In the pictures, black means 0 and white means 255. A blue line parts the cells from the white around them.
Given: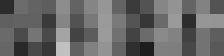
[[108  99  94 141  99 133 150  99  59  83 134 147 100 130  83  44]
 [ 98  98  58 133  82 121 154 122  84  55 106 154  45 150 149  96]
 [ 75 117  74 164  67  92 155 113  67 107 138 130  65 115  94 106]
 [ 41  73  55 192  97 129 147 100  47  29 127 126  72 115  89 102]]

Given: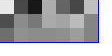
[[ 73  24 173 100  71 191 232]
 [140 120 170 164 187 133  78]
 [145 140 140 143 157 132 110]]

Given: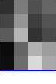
[[124  80 102  47]
 [149  62  84  69]
 [181  50  73  91]
 [101 177 157  11]
 [109 217 169  14]]

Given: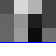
[[216 179  64  79]
 [148  30  64 101]
 [155  12 112 102]]

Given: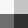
[[197 247]
 [ 50 110]]

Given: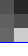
[[ 39  82]
 [ 78  96]
 [204 103]]

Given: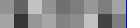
[[ 99 194 146 112 125 151 125 164 146]
 [ 53 151 167 131 141 193  67 126 165]]

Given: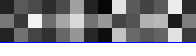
[[ 89  74  46  75 160  34   6 225  90  67  90 237  43  34]
 [ 56 242 111 166 217 115 152  68  83 177 184  26 126 120]
 [113  68  49 103 150  39  14 194 105  87 100 226  59  34]]
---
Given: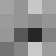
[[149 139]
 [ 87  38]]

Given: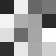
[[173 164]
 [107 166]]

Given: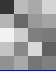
[[105 154]
 [206 127]]

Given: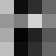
[[126 211]
 [  4  34]]

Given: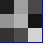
[[179  21]
 [ 77 212]]

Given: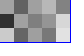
[[161 127]
 [101 159]]

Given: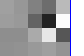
[[153  99]
 [142 170]]

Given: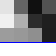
[[175  44]
 [152 143]]

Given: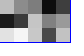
[[ 59 197]
 [245 200]]
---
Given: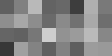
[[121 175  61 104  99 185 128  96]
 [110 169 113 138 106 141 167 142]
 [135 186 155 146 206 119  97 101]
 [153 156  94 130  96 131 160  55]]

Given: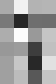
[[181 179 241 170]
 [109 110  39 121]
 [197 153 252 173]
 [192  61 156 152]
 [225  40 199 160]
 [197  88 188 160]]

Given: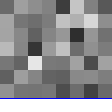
[[ 88 129 197  61 130 142 159 106]
 [142 215 176 193 124 110 118 165]
 [113 150  46 151 133  97 136 164]
 [124 144 109 193 155  53 134 185]
 [162  76 162 119 121 230 100 119]
 [126 139 137  96  99 133 158  96]
 [106  66 109  77 119 116 117 146]]

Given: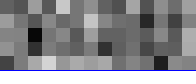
[[160 109 142  82 165  80  97 143 118 200  88 157  84  97]
 [129  65 118  39 107 111 134 196 118 105 136  86 118 156]
 [174  89 136  91 107  98  98 158  88 135 117   7 131 132]
 [171  94  97  71 112  95  49 123  96 110 124  49 123 146]
 [131 138  30 113 132 112 168 157 170 151 212 169 124  67]]

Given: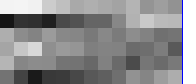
[[146 158 148 180 163 169 175 169 191 204 241 244 243]
 [184 186 201 178 135 101 101  82  74  32  47  50  21]
 [116 112 130 141 123 136 121 134 136 155 131 140 174]
 [ 89 125 110 107 130 131 127 149 154 143 216 198 165]
 [121 107 118  75 106 129 104 115 116 139 140 134 181]
 [173 157 133 146 111  95  88  72  59  57  26  67 115]]

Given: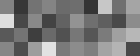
[[165 112 199  52 110 107 132 115  55 131]
 [140  73  95 111 147  98  67 137  72 222]
 [183 160 123  86 119  81 106  62 116  89]
 [ 72 180 164 127 140 122 226 157  77 134]]
